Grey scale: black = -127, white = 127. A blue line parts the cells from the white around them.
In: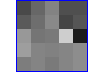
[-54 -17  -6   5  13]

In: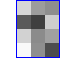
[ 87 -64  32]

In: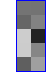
[-11   2]

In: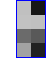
[64 64]

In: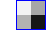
[ 115 -104]

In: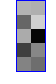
[51 79]

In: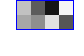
[65 14]

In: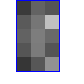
[-69  -9 -22]

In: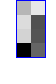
[ 54 -46]
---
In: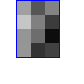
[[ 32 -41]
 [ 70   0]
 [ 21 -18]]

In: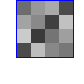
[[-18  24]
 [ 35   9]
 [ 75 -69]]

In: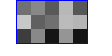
[[-14   8]
 [ 72 -31]
 [-66   9]]

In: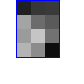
[[-95 -72]
 [ 36 -19]
 [ 27  69]]

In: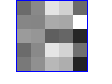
[[-20   9]
 [  6   5]
 [ 27  22]]

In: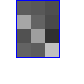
[[-35 -39]
 [ 38 -28]
 [-46  31]]
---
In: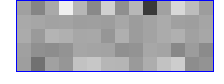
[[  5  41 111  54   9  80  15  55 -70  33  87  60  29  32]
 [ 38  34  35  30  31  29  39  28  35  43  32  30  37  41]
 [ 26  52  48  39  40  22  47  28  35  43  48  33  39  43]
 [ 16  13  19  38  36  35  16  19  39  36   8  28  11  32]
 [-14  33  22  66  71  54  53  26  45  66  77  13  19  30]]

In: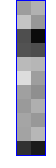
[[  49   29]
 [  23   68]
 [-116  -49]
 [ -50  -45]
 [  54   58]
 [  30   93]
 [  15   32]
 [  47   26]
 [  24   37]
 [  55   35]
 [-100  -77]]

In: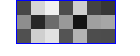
[[  85  113  -51   79  -60  -73  -56]
 [ -87  -19   25 -108   32   38   14]
 [  79   98  -43   51  -50  -51  -47]]

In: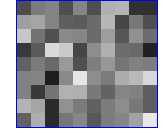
[[ -4   3 -49   6 -49  48  52 -78 -79 -50]
 [ 37   3 -32 -36 -20  54 -57  -7 -48  31]
 [-12 -47   9   6 -20  29 -41  17 -18  71]
 [-37  90  74 -57  13  48 -18 -22 -94 -70]
 [ -4 -22  25 -47  -1  23 -10   1  -3 -30]
 [  4 -97   9 101  13  -3  44  57  88   1]
 [-70 -10  49  48  -6 -28   5   1 -33   1]
 [ 37 -85  17  -4 -30  -3  13  -7 -33  51]
 [ 45 -85  -8   6 -39  -3   5  33 103 -30]]

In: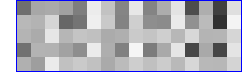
[[ 39  42  33  -1 108  66   5 103   4  44  99 -50  46 -63  95 -16]
 [ 51  85 -24 -11 111  73   3  79  14  11 106  17  59 -78 116  56]
 [ 43 102  54  68  64  43  47  74  68  79  55  88  52  53  86  52]
 [ 51  50  34  14 107  46   1 117  -3  41 101 -56  41 -57 100 -14]
 [ 30 107  65  74  65  42  59  78  64  76  57  87  56  55  84  48]]

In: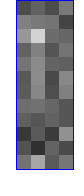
[[-29 -51  -6 -51]
 [ -6 -11 -59   0]
 [ 82 -19 -25  23]
 [  1 -42 -12 -29]
 [ 11 -27 -31 -11]
 [ 12 -54   8 -38]
 [  7 -49   0 -35]
 [-14 -25 -41 -17]
 [-41 -29 -41 -31]
 [-37 -68  17 -71]
 [-79 -28 -52 -45]
 [ 38 -38  -9 -12]]

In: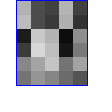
[[ -51  -62   51  -63   50]
 [ -51  -69   47  -77   60]
 [  72   51 -115   14 -100]
 [  87   62 -106   -5  -67]
 [  36   68  -11   35    7]
 [  21    5  -20  -43  -11]]
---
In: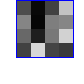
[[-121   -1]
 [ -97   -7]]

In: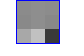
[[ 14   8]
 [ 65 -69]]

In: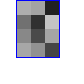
[[-78  68]
 [-53  37]]

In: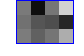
[[-42 -49]
 [-30 -10]]

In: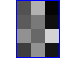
[[  -6 -112]
 [ -23   83]]

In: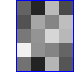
[[38  5]
 [20 86]]

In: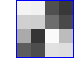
[[ 78 -18]
 [-74 122]]

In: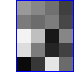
[[ -19   -2]
 [  63 -104]]
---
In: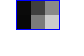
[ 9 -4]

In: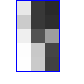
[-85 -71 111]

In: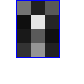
[ -38  101 -102]

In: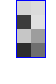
[ 91 -67]

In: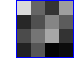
[ 30   5 -10 -92]

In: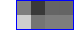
[-27  -2]

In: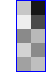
[-105  110]

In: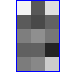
[ 95 -54  -1]

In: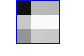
[ 55 121  20]
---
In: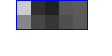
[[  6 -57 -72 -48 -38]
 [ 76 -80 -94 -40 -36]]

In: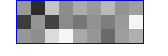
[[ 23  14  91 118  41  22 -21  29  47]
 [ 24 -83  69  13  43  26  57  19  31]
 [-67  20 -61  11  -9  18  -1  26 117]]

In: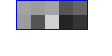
[[ 28 -43  81 -91 -74]
 [ 35  28  36 -43 -26]]

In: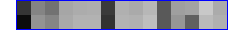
[[-115   19    5   41   50   50  -77   51   49   62  -38   22  -31   58
    48]
 [ -74    4  -13   38   44   46  -69   48   42   55  -38   31   35   72
    43]]

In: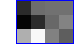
[[  47  120    1  -33]
 [ -84  -18  -14  -14]
 [-122  -84  -23    3]]

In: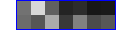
[[ -19  -41   43  -70    1  -52  -40]
 [ -13   88  -31  -91  -83 -104 -102]]

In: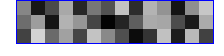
[[ -61   83  -21   33  -58   67    9  -48 -115  -75   65  -98   57  -62]
 [   6 -104  -53   40  -89   -8  -45   66  -83   51   19 -107   15   71]
 [ -18   29 -106   50   22  -58 -124  -91  -33   42   38  -51 -101   43]]

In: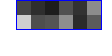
[[ 80 -49 -43  14 -84 -36]
 [-57 -81 -98 -47 -77  12]]
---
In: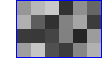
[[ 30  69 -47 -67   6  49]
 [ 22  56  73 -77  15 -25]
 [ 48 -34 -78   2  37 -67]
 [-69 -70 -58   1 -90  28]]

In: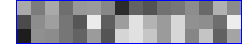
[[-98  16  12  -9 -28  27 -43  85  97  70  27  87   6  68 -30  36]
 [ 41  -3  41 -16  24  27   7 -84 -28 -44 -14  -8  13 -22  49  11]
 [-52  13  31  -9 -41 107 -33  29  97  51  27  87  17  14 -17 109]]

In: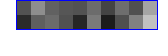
[[-84 -32 -20 -46 -89  -5 -99 -48   1  65]
 [-44  14 -30 -41 -45 -19 -59 -17 -47  36]]

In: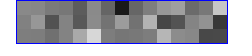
[[  -1   -2  -15    3   41   87   -2   -9   -7   -2   54   12    8  -55
   -54]
 [   9    7   -5   -8  -35   10  -26 -102  -25   -1   23   31  -20   -7
    71]
 [   1   23  -45    3  -39   11  -12   28  -13   51  -57  -44    4   18
   -71]]

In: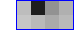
[[ 70  57  42  57]
 [ 61 -98  18  48]]

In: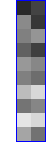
[[ 37 -13]
 [-86 -60]
 [ 10 -72]
 [  0  21]
 [-30 -64]
 [ 24   7]
 [  0 -18]
 [ 60  88]
 [-11   6]
 [101  88]]
